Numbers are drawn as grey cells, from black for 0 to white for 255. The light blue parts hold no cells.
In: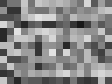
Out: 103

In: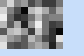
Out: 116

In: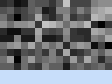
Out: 141

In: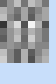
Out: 118

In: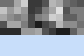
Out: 83

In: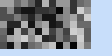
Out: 122

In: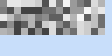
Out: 180
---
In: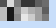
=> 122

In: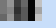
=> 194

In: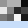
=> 25

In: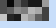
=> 65

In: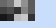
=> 51

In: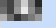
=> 150

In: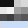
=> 87

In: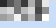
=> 254
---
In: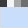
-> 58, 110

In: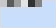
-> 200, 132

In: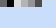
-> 104, 77

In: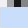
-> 241, 132

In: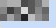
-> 162, 118

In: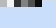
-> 185, 12
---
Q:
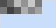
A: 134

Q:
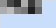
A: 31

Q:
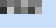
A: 64

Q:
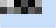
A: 92

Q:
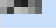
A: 149

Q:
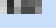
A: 74

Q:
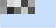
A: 198

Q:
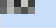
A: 79

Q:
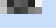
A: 124

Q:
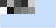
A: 128
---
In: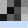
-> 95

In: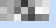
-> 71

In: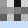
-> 197

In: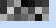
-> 129

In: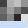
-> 135

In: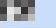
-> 117

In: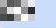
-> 160

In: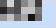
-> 164
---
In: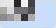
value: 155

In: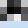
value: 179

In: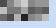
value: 77

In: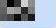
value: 69

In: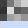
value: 161

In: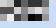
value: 236

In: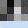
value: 95

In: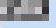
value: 103

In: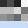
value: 131

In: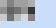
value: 114
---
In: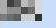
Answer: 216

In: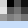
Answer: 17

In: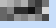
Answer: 115

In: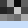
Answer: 96

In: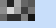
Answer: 87

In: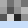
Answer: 114

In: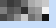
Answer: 200

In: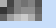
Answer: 83

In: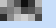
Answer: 179

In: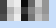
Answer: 149
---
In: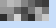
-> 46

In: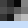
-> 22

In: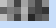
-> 39

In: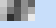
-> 88

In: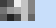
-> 74

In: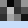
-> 163

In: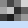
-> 29

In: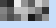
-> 25

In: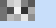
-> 171

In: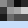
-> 108
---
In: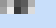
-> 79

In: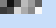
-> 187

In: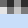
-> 45

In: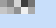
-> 213

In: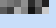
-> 44

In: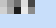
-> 111
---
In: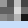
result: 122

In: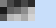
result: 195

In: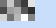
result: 184

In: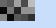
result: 88

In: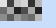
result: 124

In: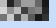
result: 90
